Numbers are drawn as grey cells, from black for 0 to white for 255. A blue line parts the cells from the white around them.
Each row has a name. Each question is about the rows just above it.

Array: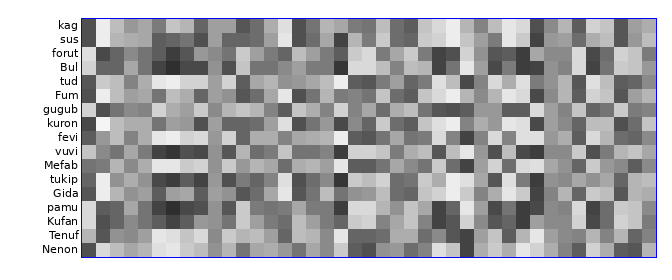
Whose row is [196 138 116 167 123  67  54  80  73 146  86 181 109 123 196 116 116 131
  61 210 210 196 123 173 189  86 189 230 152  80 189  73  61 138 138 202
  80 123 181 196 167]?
vuvi
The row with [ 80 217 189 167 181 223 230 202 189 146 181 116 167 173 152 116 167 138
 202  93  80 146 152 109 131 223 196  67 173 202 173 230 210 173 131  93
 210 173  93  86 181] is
Nenon

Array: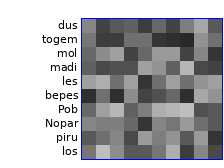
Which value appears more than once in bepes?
[47]
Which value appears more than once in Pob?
[182]
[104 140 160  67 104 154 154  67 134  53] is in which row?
mol
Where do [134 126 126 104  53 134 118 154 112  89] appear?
Nopar
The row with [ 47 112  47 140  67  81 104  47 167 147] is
bepes

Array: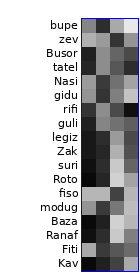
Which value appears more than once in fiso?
[182]
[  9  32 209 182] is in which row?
Baza

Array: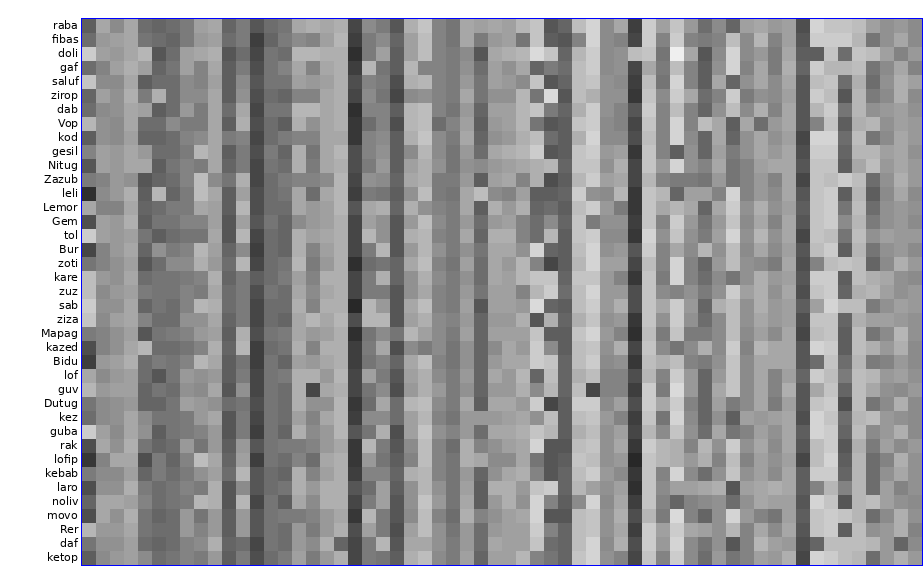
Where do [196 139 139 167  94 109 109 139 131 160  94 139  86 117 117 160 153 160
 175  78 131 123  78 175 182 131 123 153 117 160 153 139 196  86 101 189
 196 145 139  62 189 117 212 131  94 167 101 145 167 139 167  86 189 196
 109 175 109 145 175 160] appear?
saluf
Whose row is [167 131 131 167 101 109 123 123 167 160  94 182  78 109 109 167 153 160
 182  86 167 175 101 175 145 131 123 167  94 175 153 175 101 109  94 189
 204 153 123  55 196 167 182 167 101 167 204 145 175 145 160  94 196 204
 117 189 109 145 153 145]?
Lemor
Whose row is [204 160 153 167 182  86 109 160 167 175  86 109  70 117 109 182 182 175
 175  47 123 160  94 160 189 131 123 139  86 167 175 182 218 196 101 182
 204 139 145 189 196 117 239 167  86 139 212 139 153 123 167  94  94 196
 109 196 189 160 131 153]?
doli
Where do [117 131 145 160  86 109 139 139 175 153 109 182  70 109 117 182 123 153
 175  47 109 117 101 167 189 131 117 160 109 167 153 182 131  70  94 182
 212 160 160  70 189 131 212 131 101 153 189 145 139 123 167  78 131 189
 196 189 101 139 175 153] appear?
zoti
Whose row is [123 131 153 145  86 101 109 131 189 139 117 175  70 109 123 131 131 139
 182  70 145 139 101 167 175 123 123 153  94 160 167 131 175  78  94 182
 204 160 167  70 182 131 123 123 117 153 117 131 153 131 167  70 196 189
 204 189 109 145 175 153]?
Zazub
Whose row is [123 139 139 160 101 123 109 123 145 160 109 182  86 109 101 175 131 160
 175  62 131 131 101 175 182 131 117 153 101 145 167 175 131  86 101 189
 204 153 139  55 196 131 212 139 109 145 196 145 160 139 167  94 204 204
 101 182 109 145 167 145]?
kebab
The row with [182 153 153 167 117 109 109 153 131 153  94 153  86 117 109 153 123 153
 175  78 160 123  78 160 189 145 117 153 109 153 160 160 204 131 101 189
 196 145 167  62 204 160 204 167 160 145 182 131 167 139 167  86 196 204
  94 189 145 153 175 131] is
Rer

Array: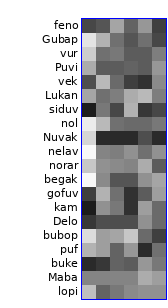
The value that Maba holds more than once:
[132]
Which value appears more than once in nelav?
[145]
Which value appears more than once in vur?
[92]
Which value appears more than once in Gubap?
[112]
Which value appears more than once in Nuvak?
[42]
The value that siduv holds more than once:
[71]
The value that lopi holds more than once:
[145]

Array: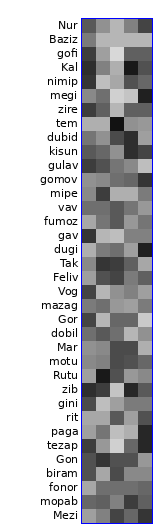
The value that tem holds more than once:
[175]
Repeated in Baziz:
[182]
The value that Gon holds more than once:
[81]
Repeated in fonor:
[111]
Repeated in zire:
[96]

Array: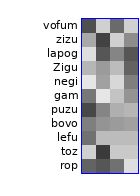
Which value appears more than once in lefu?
[188]
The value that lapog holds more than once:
[86]
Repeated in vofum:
[208]

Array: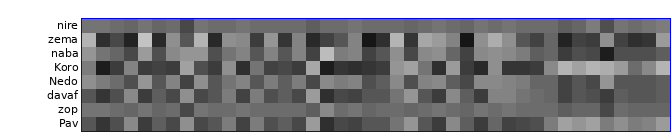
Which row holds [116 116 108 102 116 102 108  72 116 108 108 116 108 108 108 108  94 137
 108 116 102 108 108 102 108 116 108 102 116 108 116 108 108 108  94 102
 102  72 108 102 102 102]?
zop
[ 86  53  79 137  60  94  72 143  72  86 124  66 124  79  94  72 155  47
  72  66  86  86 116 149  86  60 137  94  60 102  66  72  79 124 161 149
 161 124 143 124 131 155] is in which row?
Pav
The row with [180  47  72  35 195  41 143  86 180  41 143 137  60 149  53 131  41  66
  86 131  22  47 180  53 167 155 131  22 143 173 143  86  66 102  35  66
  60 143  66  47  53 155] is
zema

